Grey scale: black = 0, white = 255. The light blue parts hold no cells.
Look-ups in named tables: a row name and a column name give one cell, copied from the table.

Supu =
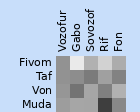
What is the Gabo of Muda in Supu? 166
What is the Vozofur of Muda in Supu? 157
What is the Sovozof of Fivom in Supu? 177
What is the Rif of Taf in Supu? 160
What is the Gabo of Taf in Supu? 141
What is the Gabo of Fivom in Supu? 234
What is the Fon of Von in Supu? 177
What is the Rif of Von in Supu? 128
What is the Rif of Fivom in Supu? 210
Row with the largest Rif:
Fivom

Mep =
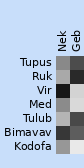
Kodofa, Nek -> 151
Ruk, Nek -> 169
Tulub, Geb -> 73
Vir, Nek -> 23
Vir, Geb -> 211
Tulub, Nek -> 180
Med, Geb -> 217
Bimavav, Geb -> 93
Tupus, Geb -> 76
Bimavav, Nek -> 55

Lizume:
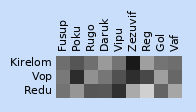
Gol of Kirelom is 116
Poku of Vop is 44
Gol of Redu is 100
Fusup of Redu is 115
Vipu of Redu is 48
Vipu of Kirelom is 115
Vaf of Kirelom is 110
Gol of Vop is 159
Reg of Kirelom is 159

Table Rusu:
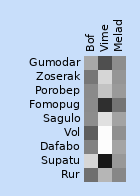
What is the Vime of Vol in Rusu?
252
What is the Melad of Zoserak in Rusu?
149
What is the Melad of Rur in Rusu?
135
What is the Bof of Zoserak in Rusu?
119
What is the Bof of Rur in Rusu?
111
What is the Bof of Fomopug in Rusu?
139
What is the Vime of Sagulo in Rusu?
224
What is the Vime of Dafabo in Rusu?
253
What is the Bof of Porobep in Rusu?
138
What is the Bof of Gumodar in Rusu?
168
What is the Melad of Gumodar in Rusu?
141

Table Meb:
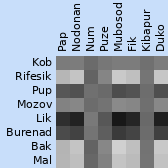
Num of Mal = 103
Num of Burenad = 116
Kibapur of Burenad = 108
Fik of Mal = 187
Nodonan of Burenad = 66
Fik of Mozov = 134
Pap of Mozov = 130
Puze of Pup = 106
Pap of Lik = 47
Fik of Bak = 191
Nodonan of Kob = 124
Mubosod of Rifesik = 201
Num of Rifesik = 99
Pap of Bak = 180
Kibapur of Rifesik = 117
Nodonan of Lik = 34
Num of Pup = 112
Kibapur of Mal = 116
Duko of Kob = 124
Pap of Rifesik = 182
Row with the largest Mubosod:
Bak

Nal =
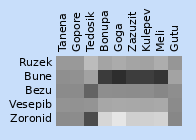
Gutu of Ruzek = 150
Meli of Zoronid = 211
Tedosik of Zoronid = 76
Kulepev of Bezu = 141
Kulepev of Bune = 62
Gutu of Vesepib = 139
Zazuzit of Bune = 61
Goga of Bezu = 141
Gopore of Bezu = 139
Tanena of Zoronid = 139
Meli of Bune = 53
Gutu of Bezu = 142
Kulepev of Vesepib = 167
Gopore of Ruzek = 153
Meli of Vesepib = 169
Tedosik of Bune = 162
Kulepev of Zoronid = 208
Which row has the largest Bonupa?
Zoronid

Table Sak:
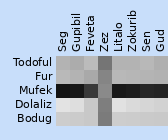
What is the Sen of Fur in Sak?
180
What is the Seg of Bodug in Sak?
205
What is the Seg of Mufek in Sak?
19
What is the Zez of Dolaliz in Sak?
126
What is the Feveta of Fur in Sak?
169
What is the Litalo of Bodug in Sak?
205
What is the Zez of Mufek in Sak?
138
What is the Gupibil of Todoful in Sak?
172
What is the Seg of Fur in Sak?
185
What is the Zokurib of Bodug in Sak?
204
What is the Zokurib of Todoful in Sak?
179
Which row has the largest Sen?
Dolaliz

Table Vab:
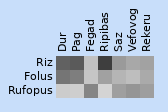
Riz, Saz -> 154
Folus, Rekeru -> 170
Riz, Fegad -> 193
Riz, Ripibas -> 62
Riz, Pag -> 90
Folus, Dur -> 117
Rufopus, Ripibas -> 212
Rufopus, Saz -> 159
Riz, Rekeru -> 162
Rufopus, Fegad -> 133
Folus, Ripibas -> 161

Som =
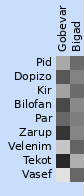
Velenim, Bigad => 99
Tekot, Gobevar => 39
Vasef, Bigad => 103
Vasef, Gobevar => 225
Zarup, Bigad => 133
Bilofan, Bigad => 138
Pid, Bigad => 107
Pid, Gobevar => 169
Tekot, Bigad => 174
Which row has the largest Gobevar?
Vasef

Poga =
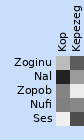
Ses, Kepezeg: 78
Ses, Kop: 239
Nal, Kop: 34
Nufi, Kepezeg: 136
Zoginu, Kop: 188
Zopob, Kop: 132
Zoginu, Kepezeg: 93
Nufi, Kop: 128
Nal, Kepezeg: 155
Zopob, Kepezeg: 235

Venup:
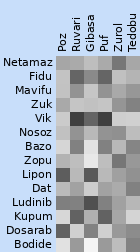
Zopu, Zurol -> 118
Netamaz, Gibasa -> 190
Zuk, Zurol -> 149
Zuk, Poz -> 169
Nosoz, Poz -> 193
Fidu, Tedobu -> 180
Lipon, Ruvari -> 185
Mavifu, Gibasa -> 198
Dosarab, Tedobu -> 140
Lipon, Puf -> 185
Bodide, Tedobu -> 130
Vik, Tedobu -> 208
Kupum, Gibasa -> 176
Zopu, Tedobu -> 152
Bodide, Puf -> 154
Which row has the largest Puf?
Dosarab

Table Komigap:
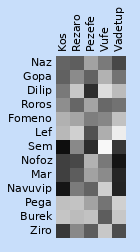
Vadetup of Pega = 208
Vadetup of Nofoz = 20
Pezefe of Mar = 162
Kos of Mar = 64
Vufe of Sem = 248
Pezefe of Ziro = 93
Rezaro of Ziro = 137
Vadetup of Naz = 71
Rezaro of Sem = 137

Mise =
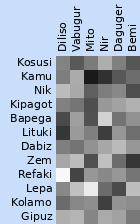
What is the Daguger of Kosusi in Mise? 128
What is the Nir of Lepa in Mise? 107
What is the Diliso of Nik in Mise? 187
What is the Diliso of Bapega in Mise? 74
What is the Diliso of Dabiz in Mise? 127
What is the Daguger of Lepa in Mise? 74
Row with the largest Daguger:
Dabiz

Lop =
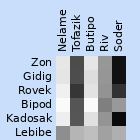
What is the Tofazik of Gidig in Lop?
77
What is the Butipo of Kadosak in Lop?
225
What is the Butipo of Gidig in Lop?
221
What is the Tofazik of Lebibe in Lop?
181
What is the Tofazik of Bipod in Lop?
85
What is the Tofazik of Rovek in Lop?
54
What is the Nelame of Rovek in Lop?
240
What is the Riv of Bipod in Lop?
127
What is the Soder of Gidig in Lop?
17
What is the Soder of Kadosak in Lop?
10
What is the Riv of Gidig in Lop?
150
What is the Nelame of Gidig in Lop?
229
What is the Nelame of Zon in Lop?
231
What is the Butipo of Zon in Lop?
230
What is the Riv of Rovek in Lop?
147
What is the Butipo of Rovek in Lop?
226
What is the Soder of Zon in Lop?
17
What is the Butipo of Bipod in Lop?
250

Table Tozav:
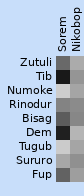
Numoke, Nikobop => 165
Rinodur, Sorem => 131
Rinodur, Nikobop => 139
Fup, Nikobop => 158
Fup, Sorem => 98
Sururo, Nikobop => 144
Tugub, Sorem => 203
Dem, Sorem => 32
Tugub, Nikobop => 165
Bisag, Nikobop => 135
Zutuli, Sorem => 105
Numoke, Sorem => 205
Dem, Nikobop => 181

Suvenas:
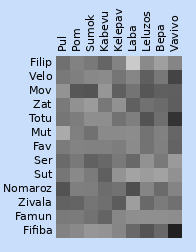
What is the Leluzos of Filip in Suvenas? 138
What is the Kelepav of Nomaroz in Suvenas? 114
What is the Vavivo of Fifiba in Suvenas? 32
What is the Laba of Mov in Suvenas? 116
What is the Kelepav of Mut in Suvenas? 138
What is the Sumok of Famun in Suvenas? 114
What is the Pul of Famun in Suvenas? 122
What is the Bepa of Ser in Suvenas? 121
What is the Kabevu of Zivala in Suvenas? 111
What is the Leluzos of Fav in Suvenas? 115
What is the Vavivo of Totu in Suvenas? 51
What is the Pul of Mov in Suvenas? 147
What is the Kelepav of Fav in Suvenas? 125
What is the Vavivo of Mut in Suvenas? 102
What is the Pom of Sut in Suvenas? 137
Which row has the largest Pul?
Mut

